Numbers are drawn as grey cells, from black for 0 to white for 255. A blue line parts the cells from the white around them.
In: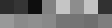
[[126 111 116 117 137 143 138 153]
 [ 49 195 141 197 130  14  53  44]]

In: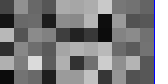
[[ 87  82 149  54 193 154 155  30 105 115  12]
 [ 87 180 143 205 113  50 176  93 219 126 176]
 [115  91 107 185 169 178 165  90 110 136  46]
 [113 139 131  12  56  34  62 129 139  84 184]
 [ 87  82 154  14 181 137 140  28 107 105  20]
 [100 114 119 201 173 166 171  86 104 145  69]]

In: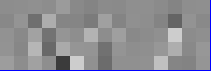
[[149 131 133 192 145 144 144 108 145 205  59 142 161 141 157]
 [151 137 174 151 143 142 148 113 148 149 170 105 182 135 147]
 [143 140 205 144 140 137 159 141 179 142 149 115 162 137 146]
 [137 147 100 132 142 144 132 160 123 133 133 173 111 148 136]
 [143 142 132 139 143 143 138 139 132 137 155 141 144 142 141]]

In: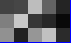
[[ 43 193 150  33 145]
 [  9  39  54 200 127]
 [ 36  99 189  70  66]]

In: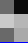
[[169 105]
 [182 202]
 [ 10 107]]

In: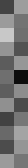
[[118 155]
 [149  76]
 [164 105]
 [119  66]
 [ 75 144]
 [141  94]
 [ 13 111]
 [151  92]
 [ 82 148]
 [111 200]
 [115 155]
 [157  68]]

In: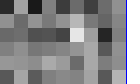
[[180  88 163 131 137 128  91 165  88]
 [142 125 168 107 155 170 141 148 151]
 [145  88 168 148 133 125 119 143 128]
 [128  37 158 230  68  83  80 110 105]
 [134 101 121 183 146 121 147 107 145]
 [145 108  63 107  60 128  25 162  42]]

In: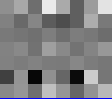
[[184 146 102 150 191 111 150 137]
 [118 204  11 102 144   7 148  64]
 [119 124 135 122 123 130 124 129]
 [152 132 115 137 159 114 137 130]
 [109 120 125 110 126 112 117 121]
 [121 173  95  77  92 134 105 129]
 [227 156  95 170 234 110 168 143]]

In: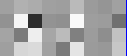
[[199 152 155 228 122 161 218 214 159]
 [194 142 156 128 187 166 238 123 164]
 [112 156 158 249 144 147  45 245 146]
 [161 149 155 186 158 160 172 177 160]]
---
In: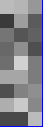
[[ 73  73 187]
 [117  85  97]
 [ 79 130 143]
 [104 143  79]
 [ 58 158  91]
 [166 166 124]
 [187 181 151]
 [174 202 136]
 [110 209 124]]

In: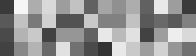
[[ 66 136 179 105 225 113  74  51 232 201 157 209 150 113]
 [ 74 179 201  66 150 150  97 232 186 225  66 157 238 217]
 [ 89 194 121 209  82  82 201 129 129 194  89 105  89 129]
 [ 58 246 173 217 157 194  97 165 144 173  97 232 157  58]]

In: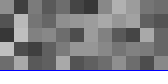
[[143  63 123  89 109  69  55 136 177 156 117 109]
 [191  77  63  96 123 150 150 136 117 129 123 102]
 [109 169  89  96 169  83  96 109 143 109  77 136]
 [ 83 185 117 102 143 150 156 169 150 162  96  83]
 [ 55 191 129 136 109  77 156 129  89  69 169 102]]

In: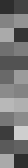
[[170  46]
 [170  52]
 [ 46  67]
 [ 82  82]
 [ 90  98]
 [112 125]
 [139 131]
 [119 139]
 [131 147]
 [105 155]
 [184 176]
 [ 60 206]]

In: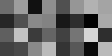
[[ 65  73 137 186  52  88  10 186]
 [ 38  80 137 131  24  46   3 170]
 [109 157  17 143  80 150 178 164]
 [ 95 194  59 101  65 117 214  46]]

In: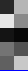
[[ 20   8]
 [116  82]
 [230 138]
 [ 40 181]
 [ 96 200]]

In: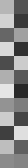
[[229  41]
 [217  49]
 [210  57]
 [204  69]
 [182  83]
 [175  89]
 [190  96]
 [147 125]
 [139 132]
 [102 161]
 [ 76 204]
 [ 63 223]]
